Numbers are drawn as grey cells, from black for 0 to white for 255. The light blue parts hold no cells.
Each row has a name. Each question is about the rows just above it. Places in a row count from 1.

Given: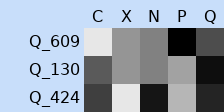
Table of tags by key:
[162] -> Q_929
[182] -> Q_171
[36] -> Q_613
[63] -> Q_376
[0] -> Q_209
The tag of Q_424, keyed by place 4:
Q_171
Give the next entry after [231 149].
[129]
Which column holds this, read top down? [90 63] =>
C
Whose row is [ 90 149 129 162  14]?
Q_130
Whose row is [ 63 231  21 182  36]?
Q_424
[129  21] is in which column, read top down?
N

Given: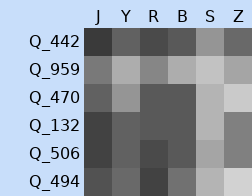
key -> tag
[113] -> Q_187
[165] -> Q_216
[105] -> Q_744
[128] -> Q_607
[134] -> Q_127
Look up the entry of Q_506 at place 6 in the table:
Q_607
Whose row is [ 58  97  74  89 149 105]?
Q_442
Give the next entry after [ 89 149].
[105]
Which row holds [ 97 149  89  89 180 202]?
Q_470

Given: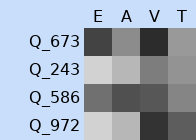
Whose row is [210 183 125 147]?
Q_243
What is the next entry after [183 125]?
[147]

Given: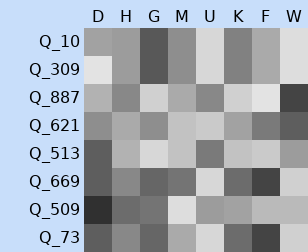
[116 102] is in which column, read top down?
G
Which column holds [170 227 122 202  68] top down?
F
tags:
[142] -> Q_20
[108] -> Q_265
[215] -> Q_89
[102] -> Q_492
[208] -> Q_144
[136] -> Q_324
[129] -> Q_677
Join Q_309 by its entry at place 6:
Q_677
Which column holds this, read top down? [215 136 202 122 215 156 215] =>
U
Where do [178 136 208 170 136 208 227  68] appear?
Q_887
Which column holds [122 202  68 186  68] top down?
F

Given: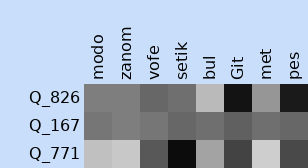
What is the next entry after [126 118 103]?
[111]
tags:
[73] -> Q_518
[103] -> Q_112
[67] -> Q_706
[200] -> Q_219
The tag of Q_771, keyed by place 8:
Q_518
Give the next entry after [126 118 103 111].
[96]
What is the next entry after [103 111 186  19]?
[150]
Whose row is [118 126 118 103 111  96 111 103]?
Q_167

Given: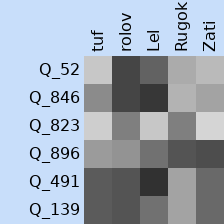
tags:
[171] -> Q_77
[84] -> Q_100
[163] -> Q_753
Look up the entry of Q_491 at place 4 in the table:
Q_753
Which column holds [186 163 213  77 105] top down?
Zati
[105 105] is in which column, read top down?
Zati
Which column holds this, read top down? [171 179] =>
Rugok

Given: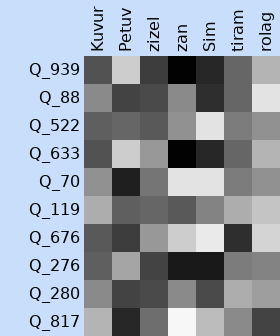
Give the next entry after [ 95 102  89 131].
[173]
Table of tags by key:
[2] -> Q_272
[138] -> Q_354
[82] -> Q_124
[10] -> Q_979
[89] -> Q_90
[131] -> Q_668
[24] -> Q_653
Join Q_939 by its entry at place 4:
Q_272

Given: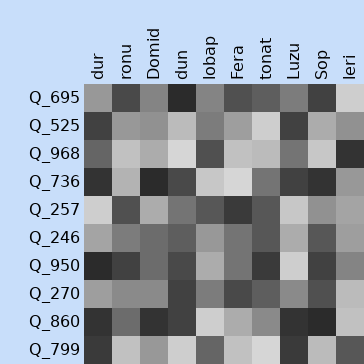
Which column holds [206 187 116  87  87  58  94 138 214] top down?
tonat
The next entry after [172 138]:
[51]
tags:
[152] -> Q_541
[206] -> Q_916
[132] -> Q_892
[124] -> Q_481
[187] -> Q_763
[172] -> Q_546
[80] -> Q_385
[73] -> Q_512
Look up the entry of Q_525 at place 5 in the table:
Q_481
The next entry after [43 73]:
[199]

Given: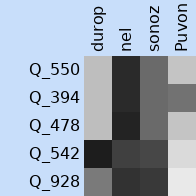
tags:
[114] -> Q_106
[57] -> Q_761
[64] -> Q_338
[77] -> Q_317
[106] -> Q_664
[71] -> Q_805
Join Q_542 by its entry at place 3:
Q_805
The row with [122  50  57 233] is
Q_928
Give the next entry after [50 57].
[233]
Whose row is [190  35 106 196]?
Q_478

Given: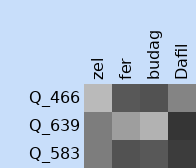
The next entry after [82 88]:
[60]
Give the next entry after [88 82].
[132]
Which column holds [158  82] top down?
fer
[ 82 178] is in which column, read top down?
budag
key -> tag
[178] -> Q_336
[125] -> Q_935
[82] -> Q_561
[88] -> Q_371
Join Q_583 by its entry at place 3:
Q_371
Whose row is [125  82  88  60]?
Q_583

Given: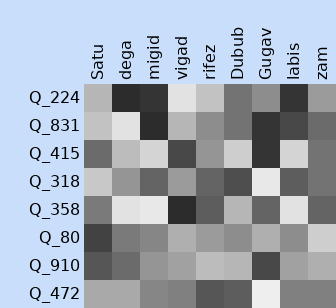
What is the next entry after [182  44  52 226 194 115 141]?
[52]
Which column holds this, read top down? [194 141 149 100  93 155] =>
rifez
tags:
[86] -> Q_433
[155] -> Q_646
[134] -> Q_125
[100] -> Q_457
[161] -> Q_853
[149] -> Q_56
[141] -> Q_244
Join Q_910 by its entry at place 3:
Q_56
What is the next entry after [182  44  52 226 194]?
[115]
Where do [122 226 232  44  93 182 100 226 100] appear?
Q_358

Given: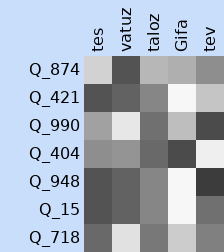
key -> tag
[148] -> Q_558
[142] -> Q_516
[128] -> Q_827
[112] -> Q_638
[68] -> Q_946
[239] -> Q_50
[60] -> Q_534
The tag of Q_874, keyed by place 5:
Q_516
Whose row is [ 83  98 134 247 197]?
Q_421
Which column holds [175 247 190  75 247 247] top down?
Gifa
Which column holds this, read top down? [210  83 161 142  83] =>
tes
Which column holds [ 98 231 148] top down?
vatuz

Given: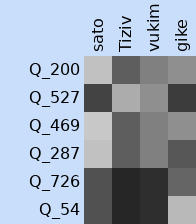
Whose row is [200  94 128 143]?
Q_469
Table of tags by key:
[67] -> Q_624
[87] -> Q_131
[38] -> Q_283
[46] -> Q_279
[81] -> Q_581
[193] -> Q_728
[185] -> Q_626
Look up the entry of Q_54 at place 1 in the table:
Q_581
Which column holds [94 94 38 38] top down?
Tiziv
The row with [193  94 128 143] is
Q_200
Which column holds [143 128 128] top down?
vukim

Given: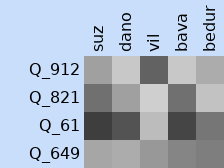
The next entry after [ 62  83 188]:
[69]
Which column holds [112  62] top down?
suz
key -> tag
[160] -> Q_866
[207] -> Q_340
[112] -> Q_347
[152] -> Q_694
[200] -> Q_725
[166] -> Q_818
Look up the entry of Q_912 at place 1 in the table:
Q_866
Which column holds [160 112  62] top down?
suz
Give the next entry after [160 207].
[112]

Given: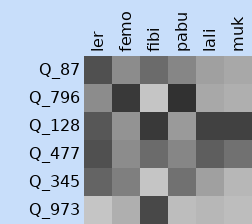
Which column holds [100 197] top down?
ler
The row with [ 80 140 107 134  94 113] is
Q_477

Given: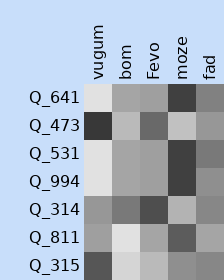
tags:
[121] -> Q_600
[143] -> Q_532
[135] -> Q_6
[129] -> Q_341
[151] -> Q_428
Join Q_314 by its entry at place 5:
Q_6
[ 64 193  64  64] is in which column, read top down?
moze
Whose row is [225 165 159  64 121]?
Q_531

